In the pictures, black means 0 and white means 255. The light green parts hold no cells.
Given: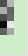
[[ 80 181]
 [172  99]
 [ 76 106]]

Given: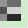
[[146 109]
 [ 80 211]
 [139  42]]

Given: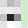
[[219 186]
 [234 238]
 [196  37]]

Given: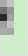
[[171 195]
 [112 149]
 [ 41 164]]

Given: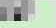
[[172 171]
 [133 171]
 [118 171]]

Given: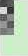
[[ 69  89]
 [213  57]
 [ 95 139]]

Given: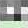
[[121 144]
 [153 247]
 [113 120]]

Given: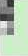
[[145  59]
 [122 126]
 [ 59  78]]
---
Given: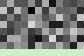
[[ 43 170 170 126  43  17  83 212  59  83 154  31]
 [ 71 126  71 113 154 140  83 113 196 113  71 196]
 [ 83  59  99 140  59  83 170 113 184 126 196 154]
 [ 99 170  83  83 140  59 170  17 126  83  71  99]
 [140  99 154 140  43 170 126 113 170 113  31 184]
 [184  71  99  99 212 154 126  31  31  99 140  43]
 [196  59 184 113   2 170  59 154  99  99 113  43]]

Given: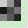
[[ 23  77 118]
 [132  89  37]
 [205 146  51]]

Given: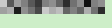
[[159 174  28 143 113  72 201 174 189 100 128 100 174 113  44]
 [201  88 159 128  88  56 128 143 100  44 113 143  16 128 143]]

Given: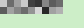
[[ 92 161 134 108 148 215  40 161 177]
 [202 108 161 202  65  53 134  92 108]]

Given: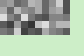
[[ 92  65 157  80  53 194 220 144 182 182]
 [120 104 206  65  92  80 170 132 120  92]
 [144 157 104 120 182 170 104 144 206  80]
 [170 104 182 144 132 170 104 157 170  80]
 [220 132 104 220 120  92  80 132 132 120]]

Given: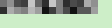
[[ 46 171 144 128 184 158  18  62 128  75  18  88  88 158]
 [114 144  75  62 198 101  46 198 128  46  75  62 171 144]]

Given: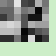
[[ 45  45 116  19 215  19  58]
 [ 58 100 148  84  19  19 176]
 [100 100 176 116 132   6 132]
 [132 116 228  70  58 176 116]
 [188 188 176   6  45  84 100]
 [202 215 202  84 176 160 160]]

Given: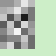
[[ 94 199  82 215 149]
 [109 134 134 199 109]
 [134 187 244 109 163]
 [149 149 175 230 187]
 [163 215  94 175 109]
 [175 187 230 163 121]
 [199  82 163  27 121]]

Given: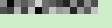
[[ 80  66 180  66 195  10 109 195 154 168  36 154  93 195]
 [140  10 125  93 125 210 109  93  66  36 140  50 140  80]]
